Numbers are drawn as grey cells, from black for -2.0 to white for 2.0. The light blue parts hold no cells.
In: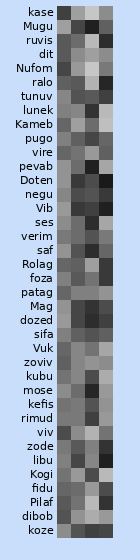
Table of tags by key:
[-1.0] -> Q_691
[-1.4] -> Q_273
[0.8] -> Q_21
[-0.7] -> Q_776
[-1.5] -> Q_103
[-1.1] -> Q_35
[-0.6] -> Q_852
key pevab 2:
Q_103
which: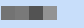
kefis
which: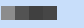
koze
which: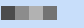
viv
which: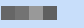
vire

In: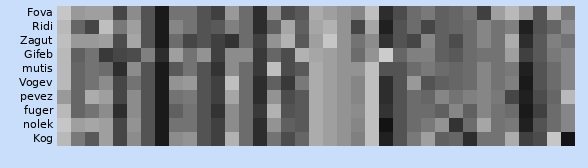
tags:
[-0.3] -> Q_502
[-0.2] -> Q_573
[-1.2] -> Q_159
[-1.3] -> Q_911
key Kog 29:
Q_911
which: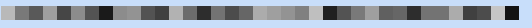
Kog

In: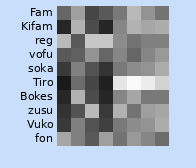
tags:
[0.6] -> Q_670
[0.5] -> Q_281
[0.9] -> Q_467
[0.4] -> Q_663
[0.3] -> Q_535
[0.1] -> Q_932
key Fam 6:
Q_535
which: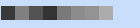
soka
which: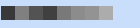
Vuko
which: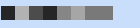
Bokes

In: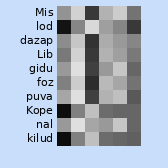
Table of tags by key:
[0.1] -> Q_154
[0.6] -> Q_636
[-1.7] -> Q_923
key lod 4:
Q_154
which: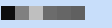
kilud

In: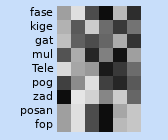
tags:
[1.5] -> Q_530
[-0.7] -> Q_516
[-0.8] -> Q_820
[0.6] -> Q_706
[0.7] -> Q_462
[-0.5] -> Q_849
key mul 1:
Q_462
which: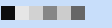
zad
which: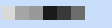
Tele

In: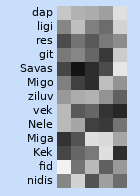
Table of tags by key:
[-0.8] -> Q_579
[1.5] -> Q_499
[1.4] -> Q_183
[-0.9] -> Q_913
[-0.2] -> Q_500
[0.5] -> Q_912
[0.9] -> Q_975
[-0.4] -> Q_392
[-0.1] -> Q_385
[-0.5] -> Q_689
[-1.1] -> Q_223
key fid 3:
Q_689
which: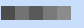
res

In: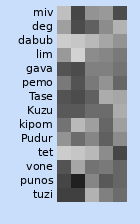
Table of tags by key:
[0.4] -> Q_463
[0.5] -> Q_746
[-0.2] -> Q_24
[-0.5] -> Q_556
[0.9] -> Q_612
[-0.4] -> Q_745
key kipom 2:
Q_746
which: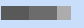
Kuzu

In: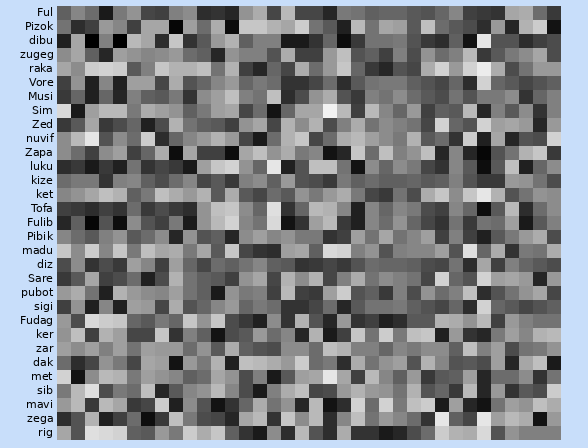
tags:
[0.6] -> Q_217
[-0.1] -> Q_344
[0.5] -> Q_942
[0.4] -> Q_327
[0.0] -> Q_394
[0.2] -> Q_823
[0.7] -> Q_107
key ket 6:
Q_344
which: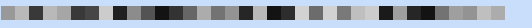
mavi
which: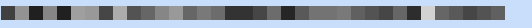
sigi
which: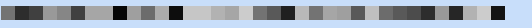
Pizok

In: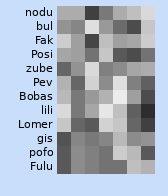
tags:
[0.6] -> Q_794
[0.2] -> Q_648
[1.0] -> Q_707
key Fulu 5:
Q_707
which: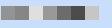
bul
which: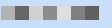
Pev
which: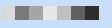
lili
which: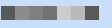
pofo

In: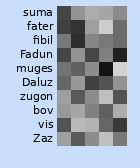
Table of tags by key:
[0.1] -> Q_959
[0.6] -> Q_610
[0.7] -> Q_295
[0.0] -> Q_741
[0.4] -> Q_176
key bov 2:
Q_741
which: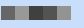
Daluz
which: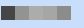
suma
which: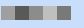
Zaz
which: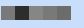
fibil

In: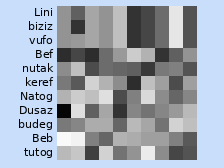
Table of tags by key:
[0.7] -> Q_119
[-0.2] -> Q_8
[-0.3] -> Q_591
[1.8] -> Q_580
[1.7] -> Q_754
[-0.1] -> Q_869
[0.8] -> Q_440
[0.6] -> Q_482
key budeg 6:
Q_482
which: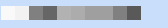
Beb

